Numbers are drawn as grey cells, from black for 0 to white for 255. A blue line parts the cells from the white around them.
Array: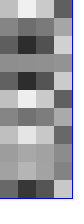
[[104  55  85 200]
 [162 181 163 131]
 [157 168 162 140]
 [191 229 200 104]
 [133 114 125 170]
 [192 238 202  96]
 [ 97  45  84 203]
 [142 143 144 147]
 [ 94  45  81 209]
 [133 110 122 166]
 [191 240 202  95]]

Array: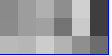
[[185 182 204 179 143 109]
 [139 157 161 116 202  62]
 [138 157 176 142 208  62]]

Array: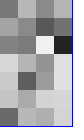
[[105 184 175 212]
 [196 170 211 214]
 [202  94 155 224]
 [216 182 148 223]
 [131 123 240  35]
 [164 138  88 114]
 [120 183 138 181]]

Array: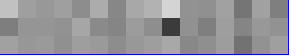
[[161 151 154 144 158 154 141 152 158 168 136 143 157 114 146 159]
 [126 149 149 146 166 138 133 156 142  59 145 127 158 133 152 146]
 [193 159 152 159 141 172 135 168 178 212 146 144 161 117 161 127]]

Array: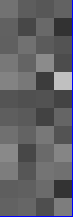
[[ 98 102  78 125]
 [ 94  96 107  51]
 [125  86 116 112]
 [137  71 106 133]
 [112  99 120  83]
 [ 94  90  66 101]
 [ 84  80  82  67]
 [131 120  60 192]
 [120 100 139  76]
 [ 96 113  91  83]
 [ 97  71 105  50]
 [114  93  87  98]]

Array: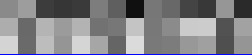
[[212 106 189 149 213 166 101 219 121 124 152 160  79 149]
 [173 105 180 155 179 114 119 196 120 139 203 204  82 162]
 [138 157  60  54  58 125  95  16 119 104  68  56 150  42]]

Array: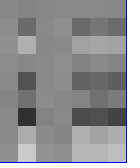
[[144 202 146 142 183 181 189]
 [137 173 138 134 176 163 174]
 [137  48 131 137  76  80  67]
 [133 113 139 136 132 113 124]
 [137  83 137 140  99 105  95]
 [139 136 138 141 130 138 132]
 [143 175 136 138 162 165 163]
 [140 107 137 142 107 118 108]
 [135 131 135 137 137 137 136]]

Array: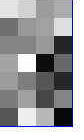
[[ 86 237 183   8]
 [124 160  70 132]
 [155 126  86  39]
 [164 252  14 104]
 [133 132 153  37]
 [111 151 161 222]
 [227 210 156 171]]

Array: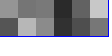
[[ 85 183 139  49  78 119]
 [149 117 121  42  98 200]]
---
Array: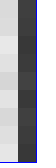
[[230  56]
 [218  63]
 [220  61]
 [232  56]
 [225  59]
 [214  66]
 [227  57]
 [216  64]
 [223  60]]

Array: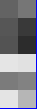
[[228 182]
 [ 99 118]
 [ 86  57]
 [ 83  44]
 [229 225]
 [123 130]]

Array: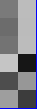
[[158  60]
 [122 188]
 [108 187]
 [115 188]
 [197  22]
 [ 77 151]]

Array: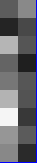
[[136  42]
 [ 92 137]
 [ 36  72]
 [181  85]
 [100  31]
 [119  86]
 [179  83]
 [245  56]
 [150  91]]

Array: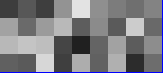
[[ 96  90 215  63 173  97 176  44 109]
 [ 61  87  62 147 227 143 124 111 131]
 [162 106 155 185  93 139  90 204 105]
 [184 196 190  69  32 100 162  92 141]]

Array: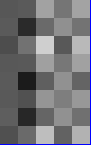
[[ 80 106 190  98 178]
 [ 87  90 162 117 163]
 [ 90  42 106 144 115]
 [ 77 114 207  88 185]
 [ 88  89 160 119 161]
 [ 90  27  95 145 100]
 [ 89  81 149 126 152]
 [ 94  39 101 145 112]]

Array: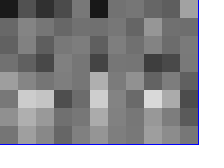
[[117 159 136 102 128 149 126 120 158 140 119]
 [ 26  81  48  75 120  24 114 118 102  94 162]
 [104 132 118 103 113 112 119 101 150 112 110]
 [ 97 129  94 120 125  95 126 112 131 108 122]
 [113  96  72 128 118  68 118 117  62  73 121]
 [158 133 117 126 118 175 123 145  99 125  96]
 [120 204 196  78 108 206 131 106 217 171  76]
 [144 175 153 112 119 171 129 119 152 125  90]]
